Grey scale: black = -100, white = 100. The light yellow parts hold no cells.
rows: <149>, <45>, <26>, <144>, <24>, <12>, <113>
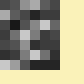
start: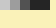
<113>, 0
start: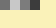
<144>, 1

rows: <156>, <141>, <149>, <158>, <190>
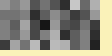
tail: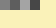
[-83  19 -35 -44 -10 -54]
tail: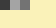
[ 46 -54  46  38 -26   0 -73]
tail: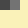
[-54]
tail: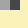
[-83  19 -35 -44 -10 -54]

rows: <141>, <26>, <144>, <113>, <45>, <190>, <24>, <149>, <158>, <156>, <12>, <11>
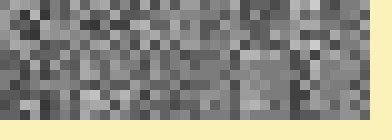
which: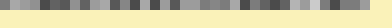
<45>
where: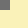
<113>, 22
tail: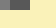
[ 22  -3 -23 -23   5 -41 -23 -23  -3  14 -41  22   5  14  -3  -3 -49  22
 -23   5  -3  -3 -41   5]

